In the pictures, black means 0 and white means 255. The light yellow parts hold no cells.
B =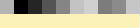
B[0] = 179
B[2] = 37
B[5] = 195
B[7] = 124

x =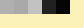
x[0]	176
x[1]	169
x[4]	5

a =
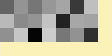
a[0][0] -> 100
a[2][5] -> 146
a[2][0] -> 144
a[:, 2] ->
[118, 148, 5]
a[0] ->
[100, 148, 118, 151, 165, 57, 191]

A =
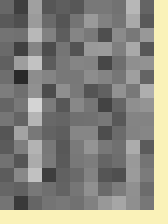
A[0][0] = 103
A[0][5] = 87
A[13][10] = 108
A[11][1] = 85
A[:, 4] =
[94, 85, 93, 117, 120, 120, 143, 87, 101, 94, 88, 90, 97, 99, 120]
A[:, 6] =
[120, 154, 121, 153, 131, 141, 84, 118, 113, 134, 148, 125, 131, 144, 129]
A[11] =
[114, 85, 171, 122, 90, 120, 125, 101, 110, 153, 116]
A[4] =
[96, 158, 194, 92, 120, 133, 131, 71, 110, 143, 146]
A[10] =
[91, 127, 179, 120, 88, 122, 148, 120, 112, 172, 91]
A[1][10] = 89
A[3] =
[106, 64, 133, 76, 117, 83, 153, 155, 127, 169, 87]
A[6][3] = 76
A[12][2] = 193
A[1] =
[89, 79, 155, 106, 85, 116, 154, 129, 117, 169, 89]
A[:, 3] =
[86, 106, 129, 76, 92, 132, 76, 123, 104, 99, 120, 122, 62, 111, 116]
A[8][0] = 118
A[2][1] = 113
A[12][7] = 85
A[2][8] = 139
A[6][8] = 146
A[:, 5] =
[87, 116, 133, 83, 133, 120, 121, 136, 112, 134, 122, 120, 106, 118, 113]
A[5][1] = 41
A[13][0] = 102

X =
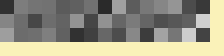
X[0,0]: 49
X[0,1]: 125
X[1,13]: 96
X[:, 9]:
[92, 123, 136]
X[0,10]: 120
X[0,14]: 57
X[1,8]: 102
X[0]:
[49, 125, 116, 114, 91, 96, 113, 42, 160, 92, 120, 134, 149, 76, 57]
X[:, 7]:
[42, 146, 103]
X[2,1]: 108
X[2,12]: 118

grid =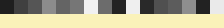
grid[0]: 31
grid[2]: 85
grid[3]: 140
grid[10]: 41
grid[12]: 92

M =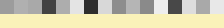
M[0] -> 156
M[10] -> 138
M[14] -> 169
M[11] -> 238
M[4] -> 173

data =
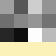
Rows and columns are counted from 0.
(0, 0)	160
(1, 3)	114
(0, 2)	206

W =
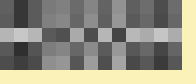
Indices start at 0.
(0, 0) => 96
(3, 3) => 125
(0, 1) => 55
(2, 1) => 199
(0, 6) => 133
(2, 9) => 184
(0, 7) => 99
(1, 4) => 135
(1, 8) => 151
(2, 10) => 171
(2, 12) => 172
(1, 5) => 102
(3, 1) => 47
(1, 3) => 128
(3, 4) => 133
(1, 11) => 74
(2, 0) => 181
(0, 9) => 95
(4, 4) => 150
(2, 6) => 77
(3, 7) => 91

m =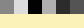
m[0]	134
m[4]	44
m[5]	84
